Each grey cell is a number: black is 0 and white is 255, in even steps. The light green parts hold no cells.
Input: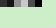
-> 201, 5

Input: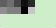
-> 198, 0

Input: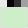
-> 234, 7

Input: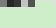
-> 194, 39

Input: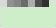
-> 216, 49

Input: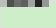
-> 189, 36

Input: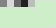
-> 217, 33

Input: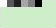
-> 251, 0

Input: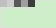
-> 206, 60
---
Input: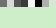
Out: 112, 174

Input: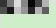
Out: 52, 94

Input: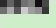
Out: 43, 55

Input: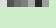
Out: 222, 157

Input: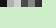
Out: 19, 49

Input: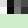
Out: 221, 49

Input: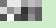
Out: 120, 94

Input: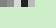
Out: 129, 187

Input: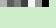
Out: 178, 6

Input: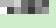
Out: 184, 155
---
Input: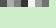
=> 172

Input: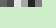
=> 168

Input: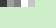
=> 197

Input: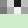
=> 215

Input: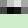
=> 198

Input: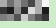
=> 219

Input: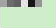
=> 163

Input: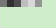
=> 189
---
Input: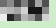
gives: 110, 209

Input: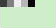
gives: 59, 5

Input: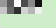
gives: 151, 239

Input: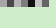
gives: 166, 100

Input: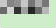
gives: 199, 183

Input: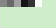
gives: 133, 252

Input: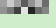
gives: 161, 132

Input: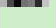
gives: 179, 195

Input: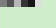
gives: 126, 222

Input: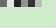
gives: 106, 188
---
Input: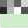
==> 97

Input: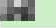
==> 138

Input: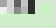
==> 197

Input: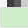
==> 90

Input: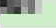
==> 117

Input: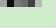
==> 65

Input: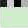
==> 4

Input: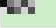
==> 70
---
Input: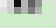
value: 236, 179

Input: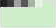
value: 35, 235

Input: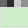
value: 101, 145

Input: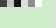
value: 65, 254

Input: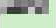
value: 188, 144

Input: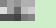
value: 133, 133
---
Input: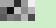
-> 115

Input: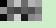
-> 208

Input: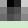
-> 92

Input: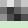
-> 40

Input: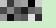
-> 102

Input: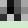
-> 34
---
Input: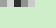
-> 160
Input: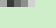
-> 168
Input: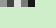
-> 151
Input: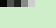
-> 7
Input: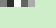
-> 128
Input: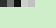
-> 48
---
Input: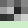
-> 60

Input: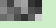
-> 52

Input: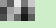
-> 105

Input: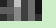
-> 63

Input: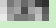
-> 134

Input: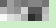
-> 44

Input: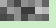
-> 127

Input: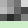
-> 42

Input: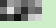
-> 85
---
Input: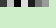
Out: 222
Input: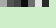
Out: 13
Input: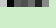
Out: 80
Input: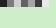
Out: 98
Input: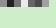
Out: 234
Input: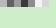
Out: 58
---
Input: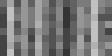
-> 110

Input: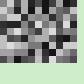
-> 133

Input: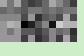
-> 167

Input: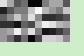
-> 223

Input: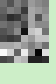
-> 113

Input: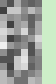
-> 129
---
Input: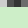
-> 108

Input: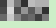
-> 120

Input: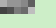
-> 190

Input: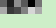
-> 170

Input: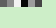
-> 69

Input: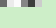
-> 204

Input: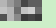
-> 58
